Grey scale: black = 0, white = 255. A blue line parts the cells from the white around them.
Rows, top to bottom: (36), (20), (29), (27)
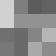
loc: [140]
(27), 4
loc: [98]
(36), 4
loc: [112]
(29), 1
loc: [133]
(29), 3
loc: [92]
(36), 3

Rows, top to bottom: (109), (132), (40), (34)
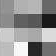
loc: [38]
(34), 3
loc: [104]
(109), 4
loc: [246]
(34), 2
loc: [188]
(34), 1
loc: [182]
(109), 3
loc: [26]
(132), 4
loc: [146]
(109), 1

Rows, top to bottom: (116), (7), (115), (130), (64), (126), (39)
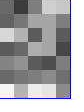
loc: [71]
(130), 5
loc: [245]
(39), 1
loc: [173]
(130), 3
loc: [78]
(64), 4
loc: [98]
(7), 1
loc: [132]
(64), 1

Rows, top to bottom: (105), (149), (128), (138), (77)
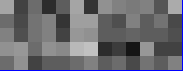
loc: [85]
(105), 12
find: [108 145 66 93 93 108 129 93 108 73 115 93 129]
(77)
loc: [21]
(138), 10
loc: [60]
(138), 9
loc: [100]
(128), 10
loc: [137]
(138), 5
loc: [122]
(105), 10

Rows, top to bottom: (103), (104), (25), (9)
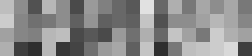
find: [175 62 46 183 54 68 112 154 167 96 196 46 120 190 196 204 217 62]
(9)
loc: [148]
(104), 7

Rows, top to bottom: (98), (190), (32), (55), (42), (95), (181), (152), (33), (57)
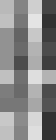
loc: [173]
(42), 3
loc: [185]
(98), 1
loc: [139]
(33), 2
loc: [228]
(190), 3
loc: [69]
(98), 4
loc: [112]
(95), 2

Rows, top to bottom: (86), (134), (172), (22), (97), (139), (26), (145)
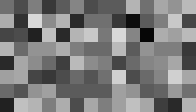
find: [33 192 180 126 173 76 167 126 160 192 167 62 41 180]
(145)
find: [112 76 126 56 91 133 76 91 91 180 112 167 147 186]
(86)
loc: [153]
(26), 13
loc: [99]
(26), 12
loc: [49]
(134), 2
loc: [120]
(172), 8

